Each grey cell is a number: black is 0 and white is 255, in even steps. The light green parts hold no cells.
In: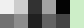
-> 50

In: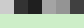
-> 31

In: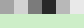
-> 123

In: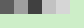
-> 64

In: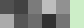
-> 123

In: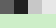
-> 199

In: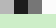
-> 118

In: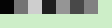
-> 206

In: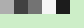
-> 115

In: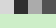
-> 171
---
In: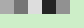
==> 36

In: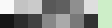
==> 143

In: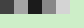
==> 136

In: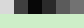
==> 91

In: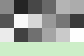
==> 180

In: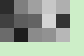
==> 199

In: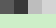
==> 189
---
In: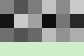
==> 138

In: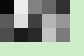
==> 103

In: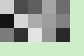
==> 165

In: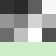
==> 94

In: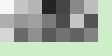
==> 136

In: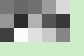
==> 156

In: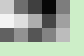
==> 7

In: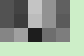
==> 146

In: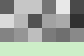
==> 232
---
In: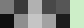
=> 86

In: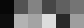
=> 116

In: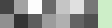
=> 119

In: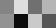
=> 181

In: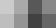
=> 136

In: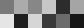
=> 165
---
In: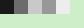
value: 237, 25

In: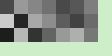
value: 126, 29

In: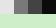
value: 11, 229

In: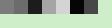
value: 71, 123

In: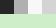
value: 212, 38

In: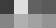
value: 90, 133

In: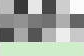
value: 251, 71

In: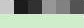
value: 83, 201

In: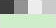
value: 202, 61

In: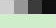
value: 15, 208
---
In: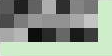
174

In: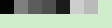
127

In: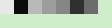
157

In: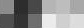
207

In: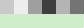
180

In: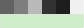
126

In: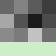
138

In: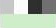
112

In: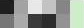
170
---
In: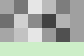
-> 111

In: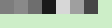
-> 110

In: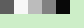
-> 129

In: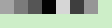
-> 85

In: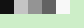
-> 148

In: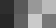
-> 89

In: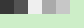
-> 170
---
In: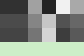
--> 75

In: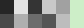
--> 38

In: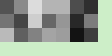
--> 116

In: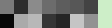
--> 123

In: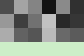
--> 152

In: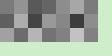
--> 95

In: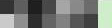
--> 51

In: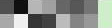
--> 80
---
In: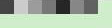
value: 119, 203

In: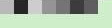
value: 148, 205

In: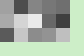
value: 234, 234

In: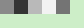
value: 185, 242

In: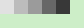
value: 155, 225

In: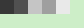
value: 197, 233
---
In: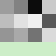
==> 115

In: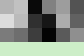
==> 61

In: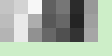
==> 145

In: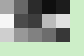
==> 129

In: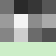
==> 107

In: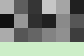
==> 101

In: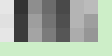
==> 164
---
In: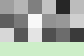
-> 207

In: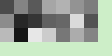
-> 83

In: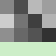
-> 179

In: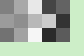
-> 51

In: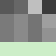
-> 159

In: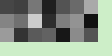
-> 17
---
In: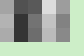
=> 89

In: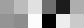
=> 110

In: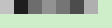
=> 117

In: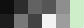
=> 98

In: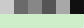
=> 85

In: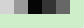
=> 5

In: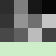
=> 126

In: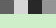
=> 214
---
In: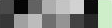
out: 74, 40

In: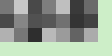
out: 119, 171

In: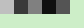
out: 191, 84

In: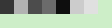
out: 54, 224

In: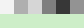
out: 243, 147

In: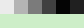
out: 235, 32

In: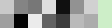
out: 201, 172

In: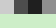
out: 204, 142
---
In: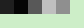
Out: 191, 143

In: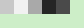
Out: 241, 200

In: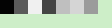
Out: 240, 213

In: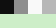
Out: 249, 183

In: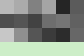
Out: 199, 185

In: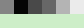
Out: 235, 180

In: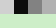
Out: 208, 177

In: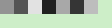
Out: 226, 189
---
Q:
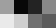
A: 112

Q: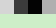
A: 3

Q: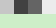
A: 100

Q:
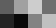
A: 131

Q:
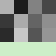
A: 85

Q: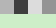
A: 220
